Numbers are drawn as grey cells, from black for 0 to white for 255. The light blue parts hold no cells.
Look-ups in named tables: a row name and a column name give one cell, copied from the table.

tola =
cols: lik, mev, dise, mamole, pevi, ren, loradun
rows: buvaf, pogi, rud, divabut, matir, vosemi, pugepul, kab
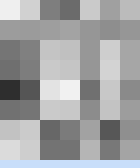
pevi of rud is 151
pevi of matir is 112
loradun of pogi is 150
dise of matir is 227
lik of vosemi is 113
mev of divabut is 125
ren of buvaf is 160
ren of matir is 200
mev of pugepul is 203
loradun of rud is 166
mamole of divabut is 197
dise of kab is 115

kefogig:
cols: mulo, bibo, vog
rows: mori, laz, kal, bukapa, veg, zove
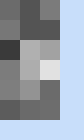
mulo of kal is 58
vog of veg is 107
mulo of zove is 92
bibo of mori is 84
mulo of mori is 107
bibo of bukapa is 173
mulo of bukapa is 124
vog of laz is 85
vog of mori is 123
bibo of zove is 106
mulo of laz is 119
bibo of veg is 147
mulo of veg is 126
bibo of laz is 84
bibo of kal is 176
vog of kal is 162
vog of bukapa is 225
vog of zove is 109

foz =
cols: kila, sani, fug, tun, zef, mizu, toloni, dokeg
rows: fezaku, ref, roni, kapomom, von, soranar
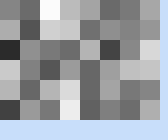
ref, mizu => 143
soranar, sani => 154
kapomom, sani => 129
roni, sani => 144
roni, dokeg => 216
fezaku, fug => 251
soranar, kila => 65
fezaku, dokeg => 167
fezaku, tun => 187
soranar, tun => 237
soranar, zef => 97

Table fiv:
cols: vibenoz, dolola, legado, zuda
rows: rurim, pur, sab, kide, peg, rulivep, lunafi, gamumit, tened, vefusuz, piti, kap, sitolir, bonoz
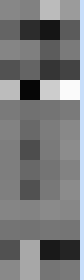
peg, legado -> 205
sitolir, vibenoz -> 81
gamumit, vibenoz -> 126
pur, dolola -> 44
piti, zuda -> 135
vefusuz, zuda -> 139
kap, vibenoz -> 116
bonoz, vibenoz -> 137
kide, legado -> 53
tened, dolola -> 104

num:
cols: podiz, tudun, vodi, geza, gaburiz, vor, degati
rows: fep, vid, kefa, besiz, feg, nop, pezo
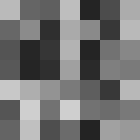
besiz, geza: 160
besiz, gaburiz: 42
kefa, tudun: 38
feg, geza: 122
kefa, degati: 135
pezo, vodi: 78
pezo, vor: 161
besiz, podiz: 88
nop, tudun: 207
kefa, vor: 114
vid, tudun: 139
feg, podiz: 200
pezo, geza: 107
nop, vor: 108
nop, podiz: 85

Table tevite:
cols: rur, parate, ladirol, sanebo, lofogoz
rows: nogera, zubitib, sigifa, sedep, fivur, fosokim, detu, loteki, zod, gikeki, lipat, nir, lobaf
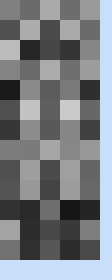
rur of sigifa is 187
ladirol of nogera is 170
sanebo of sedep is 111
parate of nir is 45
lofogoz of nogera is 154
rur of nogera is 128
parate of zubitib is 172

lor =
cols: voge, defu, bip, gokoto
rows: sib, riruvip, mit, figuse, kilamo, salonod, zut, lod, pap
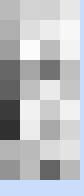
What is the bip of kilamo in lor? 234
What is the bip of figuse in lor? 114
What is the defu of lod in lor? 186
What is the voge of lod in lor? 180
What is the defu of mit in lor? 251
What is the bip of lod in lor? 218
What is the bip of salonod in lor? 204
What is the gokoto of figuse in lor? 191
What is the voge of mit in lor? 158

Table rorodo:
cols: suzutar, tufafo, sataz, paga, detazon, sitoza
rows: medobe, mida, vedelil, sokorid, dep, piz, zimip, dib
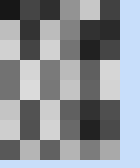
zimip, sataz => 211
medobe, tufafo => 69
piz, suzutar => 196
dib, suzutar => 88
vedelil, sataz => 210
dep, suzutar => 114
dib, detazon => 124
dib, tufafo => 181
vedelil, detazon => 33
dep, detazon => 99
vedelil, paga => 116
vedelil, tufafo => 68
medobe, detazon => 199
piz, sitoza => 79
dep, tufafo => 219
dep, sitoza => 211
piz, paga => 96
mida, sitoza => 42
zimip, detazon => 34
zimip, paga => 105
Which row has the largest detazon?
medobe

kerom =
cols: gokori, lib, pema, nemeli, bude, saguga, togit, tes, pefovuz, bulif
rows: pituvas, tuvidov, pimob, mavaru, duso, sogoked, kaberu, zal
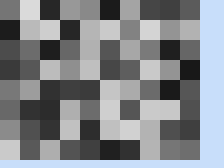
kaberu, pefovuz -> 79
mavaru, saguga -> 71
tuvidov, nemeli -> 38
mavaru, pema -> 188
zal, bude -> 64
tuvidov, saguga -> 202
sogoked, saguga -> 207
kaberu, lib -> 80

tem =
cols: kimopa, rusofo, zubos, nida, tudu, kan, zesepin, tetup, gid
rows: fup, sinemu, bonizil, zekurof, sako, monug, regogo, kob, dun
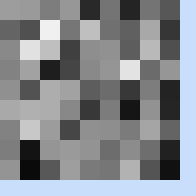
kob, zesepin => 140
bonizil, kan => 145
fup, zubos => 125
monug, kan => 124
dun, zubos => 88
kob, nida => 154
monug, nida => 136
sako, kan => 108
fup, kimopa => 157
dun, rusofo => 10
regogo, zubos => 156
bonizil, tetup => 185
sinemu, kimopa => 100
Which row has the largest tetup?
bonizil

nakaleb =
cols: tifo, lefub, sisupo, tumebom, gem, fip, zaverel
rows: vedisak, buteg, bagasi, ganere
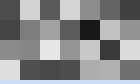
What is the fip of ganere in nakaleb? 177
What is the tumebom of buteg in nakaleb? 91
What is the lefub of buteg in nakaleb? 125
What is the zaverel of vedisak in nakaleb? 64
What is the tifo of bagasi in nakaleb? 139
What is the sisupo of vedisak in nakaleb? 90
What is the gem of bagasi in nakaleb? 200
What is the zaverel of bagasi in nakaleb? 219
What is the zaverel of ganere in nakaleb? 112
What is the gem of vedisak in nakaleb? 141
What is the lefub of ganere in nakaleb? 80
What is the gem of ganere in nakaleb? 173
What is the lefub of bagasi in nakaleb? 135
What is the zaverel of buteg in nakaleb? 148
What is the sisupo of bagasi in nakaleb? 231
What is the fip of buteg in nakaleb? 193
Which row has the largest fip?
buteg

